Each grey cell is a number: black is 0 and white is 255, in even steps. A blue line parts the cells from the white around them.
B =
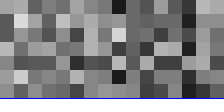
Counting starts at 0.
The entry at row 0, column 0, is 163
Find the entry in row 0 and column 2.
97
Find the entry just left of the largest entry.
89
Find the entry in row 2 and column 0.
89
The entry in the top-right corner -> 171
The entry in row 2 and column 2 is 120
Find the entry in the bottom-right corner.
97
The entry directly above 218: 171
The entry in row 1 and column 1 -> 218
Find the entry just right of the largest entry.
163
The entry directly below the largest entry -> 150
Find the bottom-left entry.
142
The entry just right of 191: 150

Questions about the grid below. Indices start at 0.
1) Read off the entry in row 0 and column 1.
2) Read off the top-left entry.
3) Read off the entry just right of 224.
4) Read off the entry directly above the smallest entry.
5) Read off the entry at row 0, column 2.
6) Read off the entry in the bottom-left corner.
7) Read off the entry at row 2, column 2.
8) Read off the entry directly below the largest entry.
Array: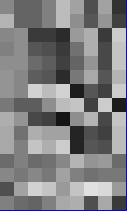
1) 100
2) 135
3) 217
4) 188
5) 100
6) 128
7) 58
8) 79

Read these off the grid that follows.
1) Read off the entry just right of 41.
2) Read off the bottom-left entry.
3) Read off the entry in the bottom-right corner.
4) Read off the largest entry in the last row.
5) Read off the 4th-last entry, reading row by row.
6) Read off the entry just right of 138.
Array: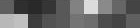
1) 53
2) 184
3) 95
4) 192
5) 110
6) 102

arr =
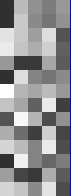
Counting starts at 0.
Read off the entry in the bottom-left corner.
213
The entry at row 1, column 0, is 48
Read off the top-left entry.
48
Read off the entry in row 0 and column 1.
187
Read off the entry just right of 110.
63
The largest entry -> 255
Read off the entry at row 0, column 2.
145
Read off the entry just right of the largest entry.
181
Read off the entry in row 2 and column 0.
227
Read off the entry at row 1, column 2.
138
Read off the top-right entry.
152
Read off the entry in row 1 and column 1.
201
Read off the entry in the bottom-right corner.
77
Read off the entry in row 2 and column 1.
201

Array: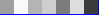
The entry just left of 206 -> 180
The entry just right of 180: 206
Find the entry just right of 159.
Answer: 249

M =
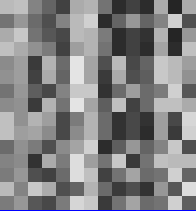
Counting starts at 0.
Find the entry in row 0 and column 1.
192
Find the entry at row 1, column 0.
115
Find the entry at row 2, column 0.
171
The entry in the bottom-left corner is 123
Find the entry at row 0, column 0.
186
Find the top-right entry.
171
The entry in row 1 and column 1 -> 151
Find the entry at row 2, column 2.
115
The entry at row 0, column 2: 131
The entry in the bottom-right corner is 94
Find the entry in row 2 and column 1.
200

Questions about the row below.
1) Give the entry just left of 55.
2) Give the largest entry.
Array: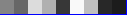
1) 176
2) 249

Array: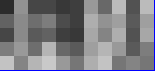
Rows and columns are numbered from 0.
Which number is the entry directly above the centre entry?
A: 62
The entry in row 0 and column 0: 44
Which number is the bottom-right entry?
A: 118
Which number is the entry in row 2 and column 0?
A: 70
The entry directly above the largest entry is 181
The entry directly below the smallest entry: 98
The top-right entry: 187
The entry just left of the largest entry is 181
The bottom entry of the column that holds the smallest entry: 195
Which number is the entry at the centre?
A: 56
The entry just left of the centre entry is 62
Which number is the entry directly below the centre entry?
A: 90
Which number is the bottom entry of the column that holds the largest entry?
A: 201
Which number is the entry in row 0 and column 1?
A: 146

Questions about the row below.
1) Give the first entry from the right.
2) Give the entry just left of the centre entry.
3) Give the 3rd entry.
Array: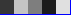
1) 224
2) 196
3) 126

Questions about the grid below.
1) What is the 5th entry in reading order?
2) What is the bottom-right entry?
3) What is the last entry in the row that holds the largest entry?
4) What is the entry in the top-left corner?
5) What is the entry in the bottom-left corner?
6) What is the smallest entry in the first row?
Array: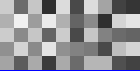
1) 220
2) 66
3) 228
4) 204
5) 164
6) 47

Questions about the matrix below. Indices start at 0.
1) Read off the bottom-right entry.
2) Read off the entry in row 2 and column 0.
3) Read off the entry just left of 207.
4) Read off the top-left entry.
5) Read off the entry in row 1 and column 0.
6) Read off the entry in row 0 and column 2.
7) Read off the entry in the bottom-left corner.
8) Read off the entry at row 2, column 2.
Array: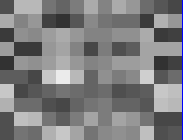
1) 86
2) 58
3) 137
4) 79
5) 171
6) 184
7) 79
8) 137

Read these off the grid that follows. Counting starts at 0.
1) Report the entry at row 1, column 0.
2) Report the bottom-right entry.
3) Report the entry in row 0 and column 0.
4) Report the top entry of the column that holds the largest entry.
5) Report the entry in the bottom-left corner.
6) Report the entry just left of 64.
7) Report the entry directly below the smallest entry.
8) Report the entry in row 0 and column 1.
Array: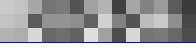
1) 194
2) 77
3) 202
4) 161
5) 179
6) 179
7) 71
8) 194
